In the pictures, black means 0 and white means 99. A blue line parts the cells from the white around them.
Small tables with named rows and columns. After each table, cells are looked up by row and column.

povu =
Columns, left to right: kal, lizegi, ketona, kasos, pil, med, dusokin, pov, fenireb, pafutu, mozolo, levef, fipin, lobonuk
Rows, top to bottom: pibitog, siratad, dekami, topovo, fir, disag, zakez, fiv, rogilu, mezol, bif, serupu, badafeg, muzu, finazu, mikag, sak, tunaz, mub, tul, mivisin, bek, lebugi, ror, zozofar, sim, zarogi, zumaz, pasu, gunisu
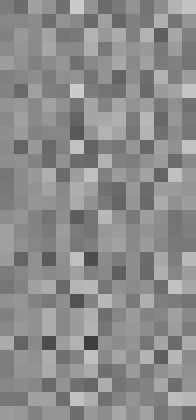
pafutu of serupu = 49
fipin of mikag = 45
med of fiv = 45
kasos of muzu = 63
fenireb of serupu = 50
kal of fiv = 57
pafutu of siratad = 50
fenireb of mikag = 56
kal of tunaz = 62
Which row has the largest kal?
zozofar

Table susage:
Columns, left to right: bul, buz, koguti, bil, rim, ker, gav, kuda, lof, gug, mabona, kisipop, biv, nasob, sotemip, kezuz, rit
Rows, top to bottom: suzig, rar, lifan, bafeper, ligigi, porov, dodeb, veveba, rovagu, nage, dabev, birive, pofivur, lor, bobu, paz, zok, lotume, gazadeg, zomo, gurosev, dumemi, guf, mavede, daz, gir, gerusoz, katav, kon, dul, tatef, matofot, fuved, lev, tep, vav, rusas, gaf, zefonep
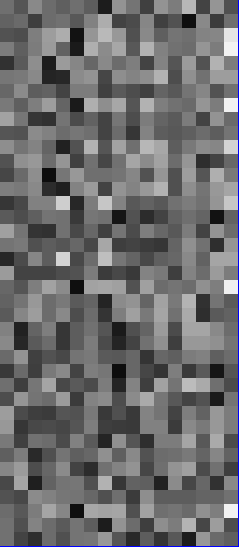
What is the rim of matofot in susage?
29
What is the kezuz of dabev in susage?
52
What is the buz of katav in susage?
24
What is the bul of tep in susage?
28
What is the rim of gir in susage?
28
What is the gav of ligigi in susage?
40
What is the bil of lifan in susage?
61
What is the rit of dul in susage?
48
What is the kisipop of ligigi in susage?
51
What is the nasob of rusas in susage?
41
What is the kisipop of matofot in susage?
48
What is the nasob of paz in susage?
43
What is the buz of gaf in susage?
31

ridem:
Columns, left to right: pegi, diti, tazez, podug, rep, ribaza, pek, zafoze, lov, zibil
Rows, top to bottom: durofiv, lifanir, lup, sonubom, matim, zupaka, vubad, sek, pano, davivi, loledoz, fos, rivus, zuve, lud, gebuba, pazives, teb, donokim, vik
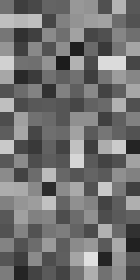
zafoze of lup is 31
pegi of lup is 46
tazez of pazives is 32
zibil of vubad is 65
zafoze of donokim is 14
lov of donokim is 59
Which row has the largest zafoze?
matim

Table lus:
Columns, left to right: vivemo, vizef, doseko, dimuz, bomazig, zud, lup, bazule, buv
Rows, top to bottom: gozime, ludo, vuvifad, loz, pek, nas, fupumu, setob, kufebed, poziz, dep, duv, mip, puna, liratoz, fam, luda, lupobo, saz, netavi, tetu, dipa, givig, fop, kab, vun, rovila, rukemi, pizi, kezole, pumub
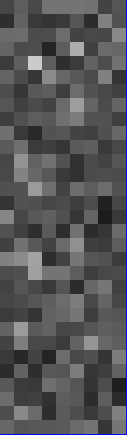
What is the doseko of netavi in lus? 62
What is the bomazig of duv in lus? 32
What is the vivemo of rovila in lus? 17
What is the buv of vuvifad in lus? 53
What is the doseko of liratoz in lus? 31
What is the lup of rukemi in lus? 20
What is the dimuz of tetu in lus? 22
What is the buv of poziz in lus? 40
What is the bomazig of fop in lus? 27
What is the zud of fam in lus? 21
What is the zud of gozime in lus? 45
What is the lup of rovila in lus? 21
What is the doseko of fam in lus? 34
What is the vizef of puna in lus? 32
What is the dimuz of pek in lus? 36
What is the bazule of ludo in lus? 50
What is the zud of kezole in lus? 30
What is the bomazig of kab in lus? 23

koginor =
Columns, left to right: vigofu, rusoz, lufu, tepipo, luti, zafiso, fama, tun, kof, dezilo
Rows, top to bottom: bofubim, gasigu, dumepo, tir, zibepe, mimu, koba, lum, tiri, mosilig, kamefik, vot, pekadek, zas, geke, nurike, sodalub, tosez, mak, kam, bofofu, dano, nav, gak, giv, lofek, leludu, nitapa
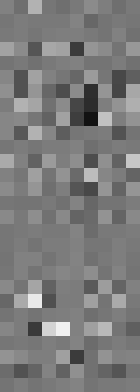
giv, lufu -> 46
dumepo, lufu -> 46
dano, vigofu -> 40
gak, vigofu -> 52
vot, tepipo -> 60
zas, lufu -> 58
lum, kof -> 57
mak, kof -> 49
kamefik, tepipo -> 48
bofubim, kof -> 43
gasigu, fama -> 40
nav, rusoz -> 48
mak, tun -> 47

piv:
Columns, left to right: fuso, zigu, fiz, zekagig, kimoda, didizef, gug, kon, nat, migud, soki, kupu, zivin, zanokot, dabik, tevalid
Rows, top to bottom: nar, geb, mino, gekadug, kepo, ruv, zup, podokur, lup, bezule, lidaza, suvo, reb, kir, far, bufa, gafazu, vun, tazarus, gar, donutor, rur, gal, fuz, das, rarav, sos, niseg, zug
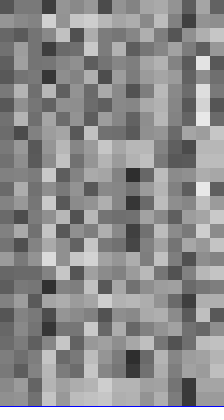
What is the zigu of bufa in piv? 30
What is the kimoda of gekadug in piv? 41
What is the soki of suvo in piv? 74
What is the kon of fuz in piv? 40
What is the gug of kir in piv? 34
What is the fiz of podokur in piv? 46
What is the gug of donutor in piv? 75
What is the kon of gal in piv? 32
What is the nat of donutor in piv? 65
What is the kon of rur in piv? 80
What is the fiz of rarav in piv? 49
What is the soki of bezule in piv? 56

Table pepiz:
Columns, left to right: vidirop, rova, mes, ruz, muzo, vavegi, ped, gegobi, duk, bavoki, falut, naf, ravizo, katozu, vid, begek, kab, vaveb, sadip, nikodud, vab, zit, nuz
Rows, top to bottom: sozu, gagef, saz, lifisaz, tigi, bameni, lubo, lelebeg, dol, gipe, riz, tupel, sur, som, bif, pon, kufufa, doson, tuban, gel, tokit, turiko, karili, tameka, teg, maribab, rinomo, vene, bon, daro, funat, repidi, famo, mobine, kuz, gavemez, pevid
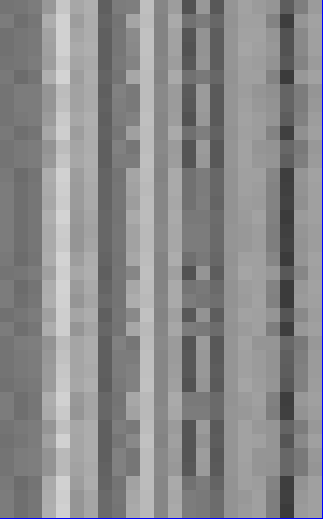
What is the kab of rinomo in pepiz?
58
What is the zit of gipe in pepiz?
56
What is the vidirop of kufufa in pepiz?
48
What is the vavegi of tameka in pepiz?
58
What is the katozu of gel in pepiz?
32
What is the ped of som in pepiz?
66
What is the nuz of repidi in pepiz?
62
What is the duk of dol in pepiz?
48

